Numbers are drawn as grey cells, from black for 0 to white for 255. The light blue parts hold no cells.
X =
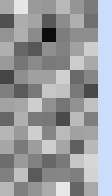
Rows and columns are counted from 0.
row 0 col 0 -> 169
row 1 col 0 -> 80
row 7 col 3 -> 144
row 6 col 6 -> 73
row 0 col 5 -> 149
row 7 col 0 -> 162
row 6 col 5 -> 120
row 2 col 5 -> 141
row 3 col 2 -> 87
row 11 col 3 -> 103
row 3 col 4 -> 129
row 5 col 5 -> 106
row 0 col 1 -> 230
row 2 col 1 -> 175
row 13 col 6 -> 168
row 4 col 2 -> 138
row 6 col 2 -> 121
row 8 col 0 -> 102
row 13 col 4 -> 232
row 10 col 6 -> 184
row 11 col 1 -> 154
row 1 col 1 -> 173
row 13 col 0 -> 183
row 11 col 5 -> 198

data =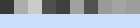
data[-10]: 56
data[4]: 63
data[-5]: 161

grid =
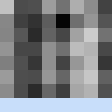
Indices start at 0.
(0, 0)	193
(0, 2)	79
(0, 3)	157
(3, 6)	179
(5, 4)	102
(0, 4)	114
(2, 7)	114
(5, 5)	175
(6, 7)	80
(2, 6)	204
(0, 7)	66
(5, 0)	155
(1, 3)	93
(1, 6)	149
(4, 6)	185
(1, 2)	50
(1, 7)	84
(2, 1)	87
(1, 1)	64

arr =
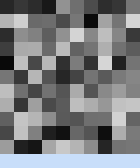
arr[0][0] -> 39
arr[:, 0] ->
[39, 179, 44, 62, 9, 118, 190, 174, 96, 71, 156]
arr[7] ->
[174, 54, 159, 74, 91, 190, 173, 151, 193, 197]
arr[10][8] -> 115
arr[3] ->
[62, 170, 172, 106, 187, 98, 116, 175, 113, 92]
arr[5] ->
[118, 56, 182, 84, 38, 68, 116, 90, 122, 134]
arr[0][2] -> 44
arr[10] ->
[156, 32, 21, 166, 200, 180, 140, 37, 115, 118]
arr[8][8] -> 210
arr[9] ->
[71, 193, 128, 31, 17, 103, 84, 14, 173, 122]
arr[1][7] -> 163
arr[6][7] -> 137
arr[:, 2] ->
[44, 106, 129, 172, 72, 182, 69, 159, 181, 128, 21]
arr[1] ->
[179, 207, 106, 109, 75, 119, 10, 163, 116, 212]
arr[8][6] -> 111
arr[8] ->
[96, 196, 181, 141, 90, 84, 111, 112, 210, 100]
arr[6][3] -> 114
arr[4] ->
[9, 191, 72, 184, 48, 124, 51, 214, 33, 116]
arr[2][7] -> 190
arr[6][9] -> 130

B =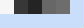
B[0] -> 246
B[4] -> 109

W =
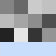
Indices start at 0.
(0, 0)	132
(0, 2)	203
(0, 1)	104
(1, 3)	79

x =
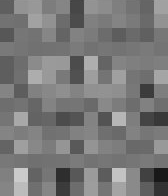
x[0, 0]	95
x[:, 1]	[147, 112, 118, 117, 109, 112, 93, 115, 168, 125, 159, 117, 203, 188]
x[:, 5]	[71, 76, 130, 123, 76, 81, 131, 117, 84, 129, 89, 123, 88, 109]
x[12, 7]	92
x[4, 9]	127
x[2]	[87, 118, 115, 134, 100, 130, 123, 108, 93, 106, 96, 119]
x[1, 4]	108
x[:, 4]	[133, 108, 100, 115, 153, 121, 143, 116, 76, 115, 149, 115, 46, 59]
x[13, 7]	117
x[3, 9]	118
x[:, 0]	[95, 114, 87, 121, 94, 94, 132, 110, 117, 132, 100, 120, 128, 133]
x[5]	[94, 112, 173, 153, 121, 81, 158, 116, 160, 117, 110, 165]
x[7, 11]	110
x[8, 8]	182
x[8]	[117, 168, 99, 102, 76, 84, 131, 83, 182, 126, 68, 56]
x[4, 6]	174
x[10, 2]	136
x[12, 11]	25
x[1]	[114, 112, 162, 146, 108, 76, 128, 122, 132, 122, 106, 146]
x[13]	[133, 188, 111, 134, 59, 109, 157, 117, 164, 138, 94, 50]
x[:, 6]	[147, 128, 123, 114, 174, 158, 145, 106, 131, 133, 148, 115, 155, 157]
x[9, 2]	132
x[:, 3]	[125, 146, 134, 114, 154, 153, 136, 131, 102, 113, 124, 114, 118, 134]
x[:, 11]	[161, 146, 119, 116, 127, 165, 126, 110, 56, 123, 153, 116, 25, 50]
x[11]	[120, 117, 112, 114, 115, 123, 115, 118, 115, 118, 122, 116]
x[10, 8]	125
